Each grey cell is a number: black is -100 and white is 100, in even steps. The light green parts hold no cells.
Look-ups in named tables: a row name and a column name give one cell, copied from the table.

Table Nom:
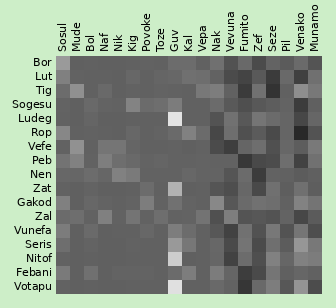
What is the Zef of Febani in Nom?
-42
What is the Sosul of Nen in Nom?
-19
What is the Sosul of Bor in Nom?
21
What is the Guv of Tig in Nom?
-23
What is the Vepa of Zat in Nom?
-24
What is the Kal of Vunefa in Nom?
-15
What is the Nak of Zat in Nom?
-33
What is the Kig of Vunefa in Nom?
-24
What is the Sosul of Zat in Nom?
-23
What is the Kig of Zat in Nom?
-24
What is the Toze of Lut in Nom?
-21
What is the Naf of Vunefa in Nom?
-25
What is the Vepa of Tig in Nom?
-6
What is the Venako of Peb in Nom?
-48
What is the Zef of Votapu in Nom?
-18
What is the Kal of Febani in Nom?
-2
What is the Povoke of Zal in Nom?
-23
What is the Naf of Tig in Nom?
-18

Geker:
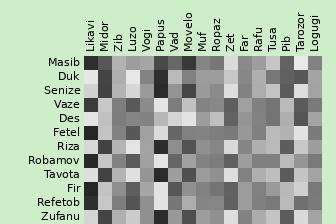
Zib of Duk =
37
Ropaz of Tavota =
13
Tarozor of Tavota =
54
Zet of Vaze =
-26
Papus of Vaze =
79
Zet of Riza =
70
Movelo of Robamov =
26
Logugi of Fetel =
-4
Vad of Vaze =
-3
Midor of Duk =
-47

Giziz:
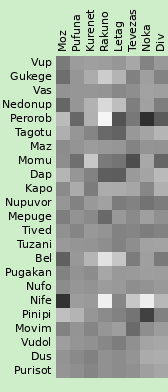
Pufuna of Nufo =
18
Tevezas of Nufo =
11
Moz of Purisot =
17
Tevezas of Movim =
-17
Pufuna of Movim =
16
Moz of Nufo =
10
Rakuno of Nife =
88
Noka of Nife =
86
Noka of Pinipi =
-49
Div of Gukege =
3
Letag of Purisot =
10
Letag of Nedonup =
49

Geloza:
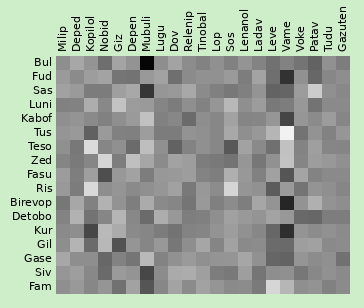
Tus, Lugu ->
-3
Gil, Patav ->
26
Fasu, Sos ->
37
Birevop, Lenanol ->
-1
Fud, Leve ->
-13
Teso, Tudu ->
5
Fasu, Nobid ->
-39
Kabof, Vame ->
-46
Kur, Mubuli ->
5
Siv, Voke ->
-7
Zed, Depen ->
50
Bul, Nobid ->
-14
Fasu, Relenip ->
23
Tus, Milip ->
17

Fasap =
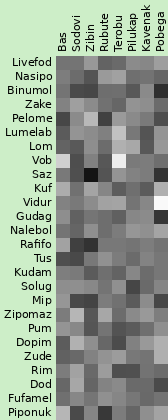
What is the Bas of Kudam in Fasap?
-1
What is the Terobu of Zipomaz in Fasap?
-15
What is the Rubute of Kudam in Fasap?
-13
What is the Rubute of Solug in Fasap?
-9
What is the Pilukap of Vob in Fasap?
-4
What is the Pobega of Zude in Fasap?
37
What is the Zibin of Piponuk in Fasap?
4
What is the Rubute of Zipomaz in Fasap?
31
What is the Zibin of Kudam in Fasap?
-29
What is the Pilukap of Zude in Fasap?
-6
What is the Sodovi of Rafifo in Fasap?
-50
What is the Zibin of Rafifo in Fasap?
-61
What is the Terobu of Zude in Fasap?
22
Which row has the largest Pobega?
Vidur

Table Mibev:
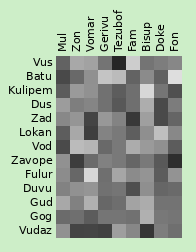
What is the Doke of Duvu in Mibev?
-20
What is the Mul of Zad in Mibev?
7
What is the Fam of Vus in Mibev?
61
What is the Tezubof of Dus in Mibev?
-31
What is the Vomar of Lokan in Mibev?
-51
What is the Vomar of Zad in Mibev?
-47
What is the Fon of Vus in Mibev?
6
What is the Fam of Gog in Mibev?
-11
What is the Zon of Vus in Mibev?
32
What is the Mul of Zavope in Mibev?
14
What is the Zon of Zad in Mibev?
17
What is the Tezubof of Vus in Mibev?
-70
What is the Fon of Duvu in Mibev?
-17

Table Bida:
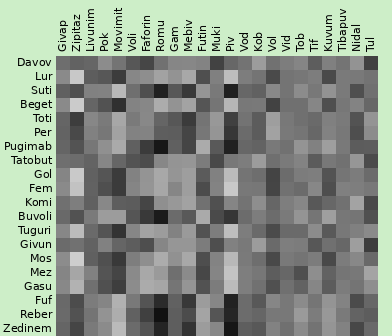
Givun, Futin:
-3
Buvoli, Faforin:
-55
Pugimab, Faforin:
-54
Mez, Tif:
11
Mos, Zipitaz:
61
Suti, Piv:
-75
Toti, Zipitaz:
-52
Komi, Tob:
6
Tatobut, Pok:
5
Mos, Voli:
-1
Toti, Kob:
-28
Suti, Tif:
-6
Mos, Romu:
35
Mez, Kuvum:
-23
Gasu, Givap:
7
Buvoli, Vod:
-15

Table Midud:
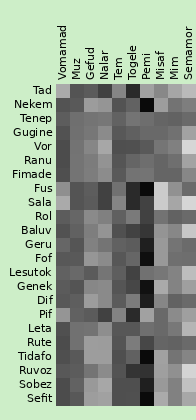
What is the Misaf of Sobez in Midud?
20
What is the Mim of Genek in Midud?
3
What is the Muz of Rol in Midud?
-20
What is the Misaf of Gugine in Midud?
-18
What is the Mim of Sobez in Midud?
1
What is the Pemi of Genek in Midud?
-87
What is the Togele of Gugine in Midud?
-25
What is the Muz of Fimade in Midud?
-9
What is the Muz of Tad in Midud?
-34
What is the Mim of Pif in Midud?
9
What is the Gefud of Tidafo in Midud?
23

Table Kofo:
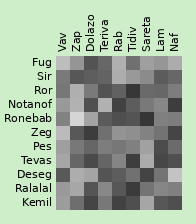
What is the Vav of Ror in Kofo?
-7
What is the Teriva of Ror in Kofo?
-35
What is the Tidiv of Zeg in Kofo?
12
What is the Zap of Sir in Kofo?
-32
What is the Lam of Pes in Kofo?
-40
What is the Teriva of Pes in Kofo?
-2
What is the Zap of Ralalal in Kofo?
31
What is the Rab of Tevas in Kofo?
4
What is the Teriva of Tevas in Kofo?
-21
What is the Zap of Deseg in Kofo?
36
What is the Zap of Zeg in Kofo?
-31
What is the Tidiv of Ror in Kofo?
-57
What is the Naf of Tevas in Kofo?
-37
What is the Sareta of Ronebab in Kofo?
-58
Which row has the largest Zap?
Ronebab

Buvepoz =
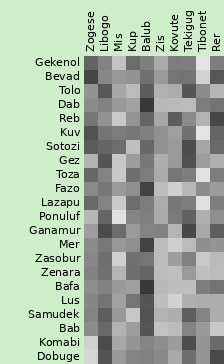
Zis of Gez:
36
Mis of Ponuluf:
76
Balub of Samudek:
-36
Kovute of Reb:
-27
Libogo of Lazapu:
3
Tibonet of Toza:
77
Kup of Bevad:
15
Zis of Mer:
47
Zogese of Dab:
10
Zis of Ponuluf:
33
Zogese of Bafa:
11
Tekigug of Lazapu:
-2
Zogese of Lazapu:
-18
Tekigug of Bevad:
-10
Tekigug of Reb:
8
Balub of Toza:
-2
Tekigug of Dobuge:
-13
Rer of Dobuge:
-43

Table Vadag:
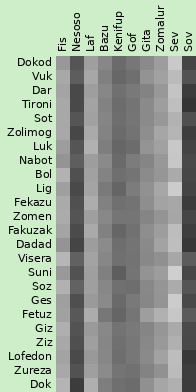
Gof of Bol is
-9
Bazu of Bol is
3
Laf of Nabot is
23
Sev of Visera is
31
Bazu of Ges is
8
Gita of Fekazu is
11
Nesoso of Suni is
-36
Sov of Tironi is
-59
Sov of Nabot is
-43
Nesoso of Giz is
-35
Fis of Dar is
29
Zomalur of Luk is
26
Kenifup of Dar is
-12
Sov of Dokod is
-46
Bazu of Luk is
-1
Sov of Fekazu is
-53
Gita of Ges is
6
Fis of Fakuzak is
29

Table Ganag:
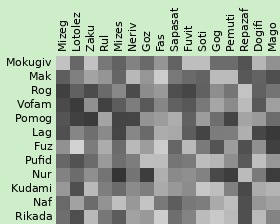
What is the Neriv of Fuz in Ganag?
45
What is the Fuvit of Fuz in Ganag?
45
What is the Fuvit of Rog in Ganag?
-45
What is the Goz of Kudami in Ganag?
-1
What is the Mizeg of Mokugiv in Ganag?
52
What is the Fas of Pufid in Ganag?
48
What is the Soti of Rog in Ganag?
-24
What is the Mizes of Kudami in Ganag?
-16

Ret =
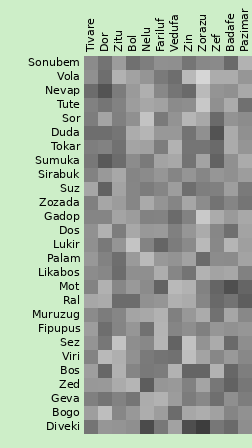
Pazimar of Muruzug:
7
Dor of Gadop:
4
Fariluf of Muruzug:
40
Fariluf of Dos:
21
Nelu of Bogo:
36
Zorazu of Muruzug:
34
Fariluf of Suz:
4
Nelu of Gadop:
2
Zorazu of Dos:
34

